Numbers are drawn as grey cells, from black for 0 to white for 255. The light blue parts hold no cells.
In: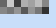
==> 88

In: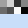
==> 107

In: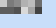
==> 81

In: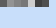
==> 119

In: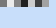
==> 32

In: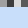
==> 160

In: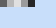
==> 185

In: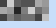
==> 112
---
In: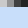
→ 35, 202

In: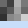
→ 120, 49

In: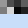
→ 93, 124

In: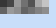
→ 196, 99

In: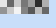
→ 175, 147

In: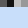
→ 152, 90
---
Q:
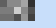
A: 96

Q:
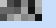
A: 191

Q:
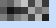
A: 112

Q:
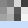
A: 133

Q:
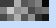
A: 61

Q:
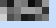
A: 79

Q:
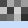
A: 73

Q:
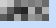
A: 206
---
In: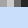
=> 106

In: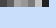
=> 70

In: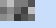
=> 67

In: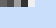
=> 75

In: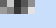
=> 56

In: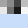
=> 67

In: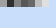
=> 88

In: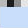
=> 141
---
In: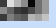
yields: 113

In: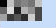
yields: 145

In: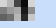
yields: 25

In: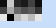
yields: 92

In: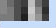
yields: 134

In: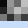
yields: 192

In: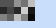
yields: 206

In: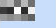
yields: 44
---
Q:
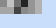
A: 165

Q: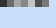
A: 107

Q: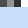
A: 148

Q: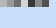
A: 152

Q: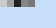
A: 161

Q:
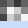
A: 206

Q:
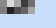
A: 35

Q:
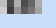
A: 61
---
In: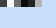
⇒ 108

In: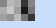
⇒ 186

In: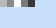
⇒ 249

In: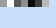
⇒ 88

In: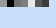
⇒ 112

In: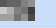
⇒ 115

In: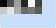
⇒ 172
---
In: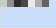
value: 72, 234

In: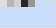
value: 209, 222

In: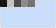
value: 75, 195

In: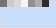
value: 245, 245

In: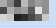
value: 156, 226

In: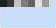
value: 127, 224

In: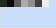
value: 170, 238

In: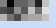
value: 88, 223

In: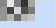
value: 213, 229
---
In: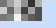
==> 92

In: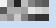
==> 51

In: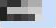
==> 77

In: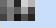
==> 79

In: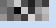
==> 134

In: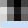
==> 15

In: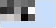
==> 0

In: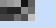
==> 81

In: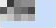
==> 182

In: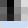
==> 118
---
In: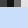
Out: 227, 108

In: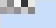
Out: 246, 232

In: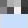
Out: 241, 188

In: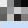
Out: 235, 207

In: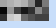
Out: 213, 200

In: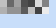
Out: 235, 219

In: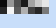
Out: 244, 230

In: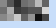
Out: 213, 201

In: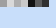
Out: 217, 201
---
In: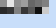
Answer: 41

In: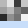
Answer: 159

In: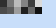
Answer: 75

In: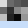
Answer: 106

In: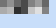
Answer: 171

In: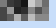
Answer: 70

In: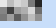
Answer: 133
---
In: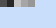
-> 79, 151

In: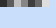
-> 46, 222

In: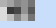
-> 177, 116

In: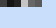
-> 64, 90

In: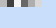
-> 187, 216

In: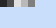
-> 38, 127

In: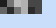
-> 30, 71

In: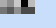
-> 172, 74

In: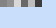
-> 131, 61
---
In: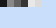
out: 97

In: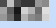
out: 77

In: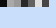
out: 153

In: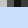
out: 20

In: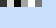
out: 10

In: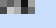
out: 138

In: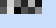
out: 120

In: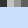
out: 150
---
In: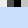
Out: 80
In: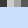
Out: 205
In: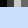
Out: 61
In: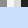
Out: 246
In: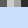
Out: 204
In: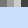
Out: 161
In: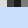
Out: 67
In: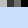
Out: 55
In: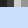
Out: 64
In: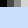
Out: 74
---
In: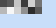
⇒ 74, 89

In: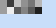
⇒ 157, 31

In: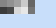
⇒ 133, 117

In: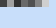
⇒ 64, 207

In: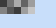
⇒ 59, 197

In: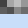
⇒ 66, 108

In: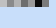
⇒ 192, 122

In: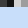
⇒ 60, 157

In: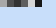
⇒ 168, 24
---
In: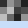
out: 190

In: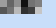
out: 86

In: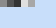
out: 139

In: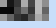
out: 155

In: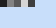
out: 30

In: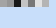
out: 164

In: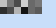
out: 46

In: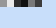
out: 151

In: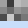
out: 75
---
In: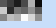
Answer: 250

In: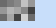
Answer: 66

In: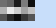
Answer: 14

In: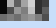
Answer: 151

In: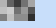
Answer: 141

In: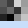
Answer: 5

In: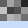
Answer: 180

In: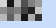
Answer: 22
